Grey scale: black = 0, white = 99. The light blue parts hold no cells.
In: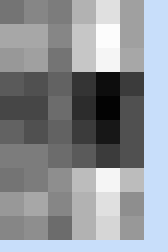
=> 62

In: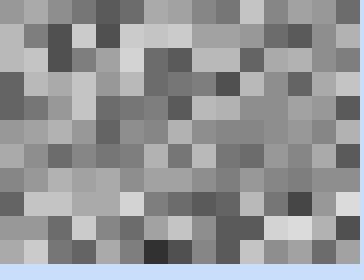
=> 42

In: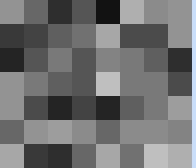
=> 57

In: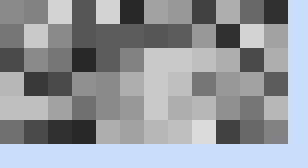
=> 19

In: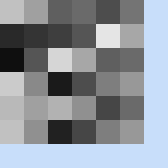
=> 45

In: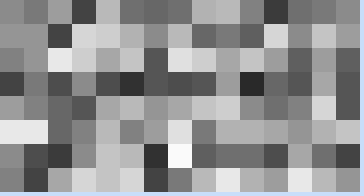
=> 54
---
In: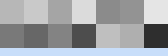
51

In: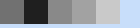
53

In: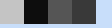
33

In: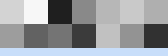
45

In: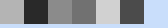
54

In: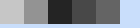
14

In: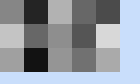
58

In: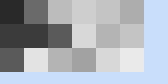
70

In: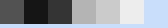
20
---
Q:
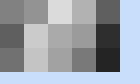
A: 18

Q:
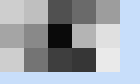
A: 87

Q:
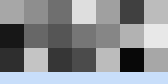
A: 90

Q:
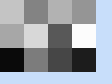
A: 98

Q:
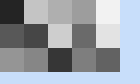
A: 88

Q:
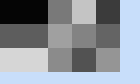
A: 39
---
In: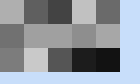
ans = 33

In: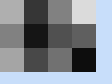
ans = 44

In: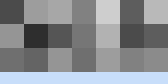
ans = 58

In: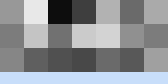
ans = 31

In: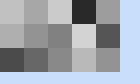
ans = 53

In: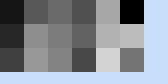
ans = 51

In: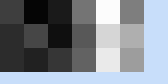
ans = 21

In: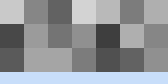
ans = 64

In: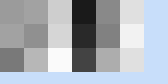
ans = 97
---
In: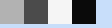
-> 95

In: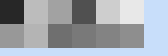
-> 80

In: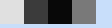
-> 3

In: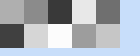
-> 90

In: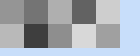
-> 38

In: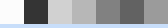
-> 38

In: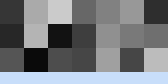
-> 59

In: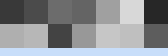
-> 84
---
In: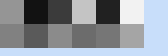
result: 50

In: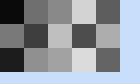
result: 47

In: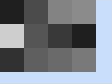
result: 80

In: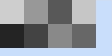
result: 14

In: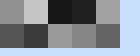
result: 33

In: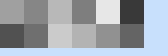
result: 32

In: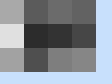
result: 87

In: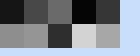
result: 55
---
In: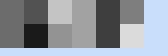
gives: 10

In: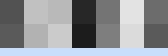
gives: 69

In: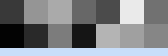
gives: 16

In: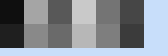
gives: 53

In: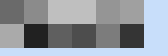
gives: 13

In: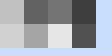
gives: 64

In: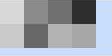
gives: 40

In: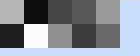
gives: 98

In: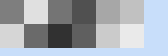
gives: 41

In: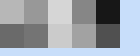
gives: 45
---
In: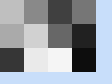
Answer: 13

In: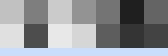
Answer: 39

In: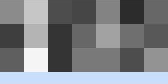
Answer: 34

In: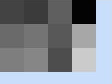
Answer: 65

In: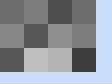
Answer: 48

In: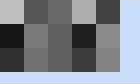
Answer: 54

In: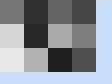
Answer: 49
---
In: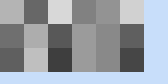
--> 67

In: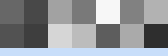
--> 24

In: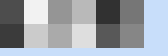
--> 79

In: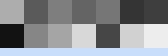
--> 52

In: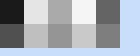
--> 74

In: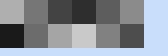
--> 42
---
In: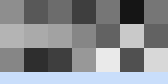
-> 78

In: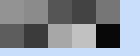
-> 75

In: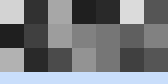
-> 37

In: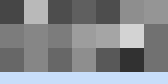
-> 82

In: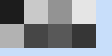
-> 34

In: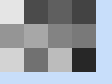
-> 51

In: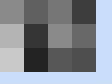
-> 53

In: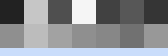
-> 44

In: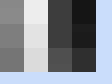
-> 24

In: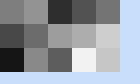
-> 67
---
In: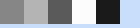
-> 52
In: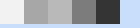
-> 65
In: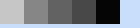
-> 38
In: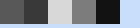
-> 34
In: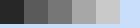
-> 46
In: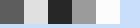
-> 60
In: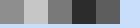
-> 47
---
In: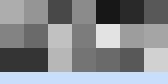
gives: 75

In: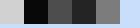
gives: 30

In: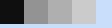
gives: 57

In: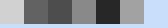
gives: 53

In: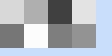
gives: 84

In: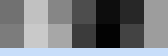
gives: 65

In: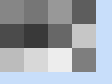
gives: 77

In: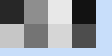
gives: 77
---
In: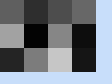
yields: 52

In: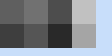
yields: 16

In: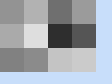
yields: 18

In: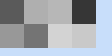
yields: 82

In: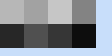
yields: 21

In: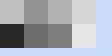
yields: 49
